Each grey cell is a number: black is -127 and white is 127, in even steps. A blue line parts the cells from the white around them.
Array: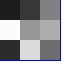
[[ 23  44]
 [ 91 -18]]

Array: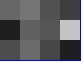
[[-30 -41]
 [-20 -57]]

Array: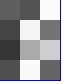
[[116 -11]
 [ 42  78]]

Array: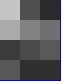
[[  2 -15]
 [-52 -38]]

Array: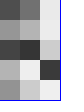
[[ 52 108]
 [-74  77]]

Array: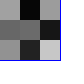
[[ -20 -105]
 [ -93   71]]

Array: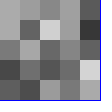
[[-28  80]
 [ 39 -23]]
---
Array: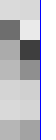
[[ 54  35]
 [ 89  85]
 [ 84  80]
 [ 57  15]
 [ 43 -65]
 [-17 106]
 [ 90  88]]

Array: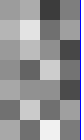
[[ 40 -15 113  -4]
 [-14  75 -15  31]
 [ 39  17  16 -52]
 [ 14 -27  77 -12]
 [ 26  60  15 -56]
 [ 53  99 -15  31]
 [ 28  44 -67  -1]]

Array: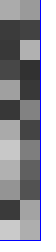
[[ 74  46]
 [-69  35]
 [ 20 -45]
 [ 49 -31]
 [ 72  -1]
 [ 42 -59]
 [-72   2]
 [ 32 -71]
 [-56 -78]
 [-71  49]
 [-68 -61]
 [ 43  26]]

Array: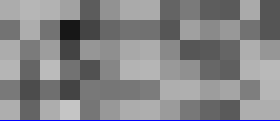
[[  46  -27   45   69   -9   24   44   46   27   -7  -26  -37   46   46]
 [  -6  -51  -16  -59   -7   -9   -8   -3   46   47   29   37   -1   54]
 [  53  -26   59  -13  -46    6   51   53   25   16  -24  -32   51   57]
 [  44   -4   29  -60   22   15   40   44    9  -41  -38  -26   46   22]
 [ -12   45  -12 -104  -59  -24  -13  -14  -41   32   10   24  -13  -42]
 [  44   54   50   34  -35   18   42   43  -27   -5  -34  -37   42  -42]]

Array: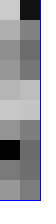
[[  24   -2]
 [  -6  -17]
 [-125  -20]
 [  20   -2]
 [  71   69]
 [  53   61]
 [  23   -8]
 [  15  -19]
 [  47    2]
 [  74 -110]]

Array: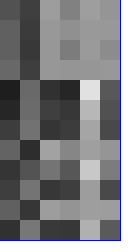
[[-78  -8 -70 -72  48 -37]
 [-31 -73  29  20  30  29]
 [-65 -11 -72 -65  29 -54]
 [-74 -44 -11 -40  72  -3]
 [-28 -82  34   6  31  21]
 [-66 -13 -74 -67  37 -54]
 [-89 -20 -64 -72  55 -46]
 [-97 -22 -78 -89  97 -39]
 [-23 -65  23  21  22  24]
 [-31 -71  23  -3  26  12]
 [-31 -68  24  16  25  24]
 [-45 -64  29   1  30  21]]

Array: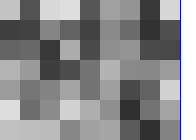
[[ 65  62  59   6  33  38 -36 -78   4]
 [ 93 -18  12  82  46  15 -79 -12  35]
 [ 27  -9   3  35 -12  31 -55 -29  81]
 [ 52  26 -65 -51 -12  51   9   8  27]
 [-27 -23 -71  44 -52  14  19 -52 -55]
 [-64 -61   5 -29 -61  10 -20 -77 -47]
 [ 67 -45  88  94 -41  32  20 -71  86]]

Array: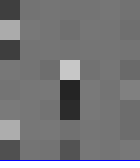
[[-47 -11 -12 -44  -8 -10  -7]
 [ 45  -8  -7 -14  -9 -10 -18]
 [ -5  -8 -12 -84  -7 -10 -18]
 [-11  -8  -7 -91  -6 -11   0]
 [ -8 -11 -17  71 -13  -9 -21]
 [-65 -11 -10 -11 -10 -10 -11]
 [ 43  -7 -10 -16  -9 -10 -16]
 [-64 -12 -10 -11 -11  -9 -13]]
